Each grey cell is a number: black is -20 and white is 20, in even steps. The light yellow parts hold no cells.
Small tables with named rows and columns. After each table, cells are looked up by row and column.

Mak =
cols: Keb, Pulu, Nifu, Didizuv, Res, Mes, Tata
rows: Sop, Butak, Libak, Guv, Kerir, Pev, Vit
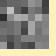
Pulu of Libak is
2
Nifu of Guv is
-1
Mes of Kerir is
-2
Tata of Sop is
-10
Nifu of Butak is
-5
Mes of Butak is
-3
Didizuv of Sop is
-3
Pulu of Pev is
-7
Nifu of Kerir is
-1
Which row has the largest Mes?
Libak

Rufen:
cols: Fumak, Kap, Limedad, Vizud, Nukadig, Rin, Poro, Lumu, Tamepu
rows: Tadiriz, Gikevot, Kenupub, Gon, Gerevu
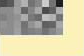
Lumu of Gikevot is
-5
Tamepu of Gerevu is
4
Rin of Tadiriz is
1
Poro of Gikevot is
-8
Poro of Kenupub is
10
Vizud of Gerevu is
-1
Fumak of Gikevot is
2
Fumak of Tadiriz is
-8
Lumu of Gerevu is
1
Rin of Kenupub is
-3
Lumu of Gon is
-4
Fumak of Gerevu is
2
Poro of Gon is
-5
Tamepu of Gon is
6
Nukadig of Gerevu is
0
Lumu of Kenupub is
8
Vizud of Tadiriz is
8
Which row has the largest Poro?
Tadiriz

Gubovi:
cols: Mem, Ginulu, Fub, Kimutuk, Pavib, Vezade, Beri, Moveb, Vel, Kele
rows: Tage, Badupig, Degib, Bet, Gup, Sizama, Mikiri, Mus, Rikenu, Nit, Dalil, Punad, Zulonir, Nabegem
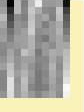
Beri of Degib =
6
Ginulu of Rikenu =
7
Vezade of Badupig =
7
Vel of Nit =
2
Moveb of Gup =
4
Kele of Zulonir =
19
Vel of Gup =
8
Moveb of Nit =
8
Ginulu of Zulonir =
15
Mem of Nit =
5
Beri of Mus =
4
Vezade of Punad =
-1
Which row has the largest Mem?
Degib

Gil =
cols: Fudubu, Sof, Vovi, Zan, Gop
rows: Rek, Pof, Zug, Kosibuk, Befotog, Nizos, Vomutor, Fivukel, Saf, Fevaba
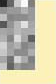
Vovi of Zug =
2
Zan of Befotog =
7
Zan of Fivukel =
2
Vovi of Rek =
12
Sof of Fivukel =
6
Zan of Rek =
19
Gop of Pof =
4
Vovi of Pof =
4
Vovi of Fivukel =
2
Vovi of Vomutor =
8
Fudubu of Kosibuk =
-6
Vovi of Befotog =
9
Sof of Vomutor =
5
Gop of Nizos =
-5
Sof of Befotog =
5
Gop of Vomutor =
3
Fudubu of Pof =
2
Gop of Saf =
0
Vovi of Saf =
13
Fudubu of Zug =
10
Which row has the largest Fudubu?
Vomutor

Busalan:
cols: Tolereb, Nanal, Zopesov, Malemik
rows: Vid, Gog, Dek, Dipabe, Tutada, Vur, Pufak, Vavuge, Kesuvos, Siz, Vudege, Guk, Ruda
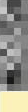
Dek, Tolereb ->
1
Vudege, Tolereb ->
0
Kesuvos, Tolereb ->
6
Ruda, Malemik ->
0
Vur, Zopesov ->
1
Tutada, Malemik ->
-2
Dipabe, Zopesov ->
-1
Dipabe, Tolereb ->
-6
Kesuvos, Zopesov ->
4

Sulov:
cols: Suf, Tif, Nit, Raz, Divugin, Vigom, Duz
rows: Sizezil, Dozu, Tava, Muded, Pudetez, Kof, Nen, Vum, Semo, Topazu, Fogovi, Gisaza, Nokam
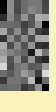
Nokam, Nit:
-3
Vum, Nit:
-2
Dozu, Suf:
-19
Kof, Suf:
-12
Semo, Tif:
-7
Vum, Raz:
-4
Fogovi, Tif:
-6
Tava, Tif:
1
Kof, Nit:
-6
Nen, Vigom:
-12
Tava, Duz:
6
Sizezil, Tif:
2
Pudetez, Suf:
6
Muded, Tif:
-3
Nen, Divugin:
3
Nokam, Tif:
-3
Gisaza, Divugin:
9
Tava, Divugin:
-6
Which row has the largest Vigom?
Vum

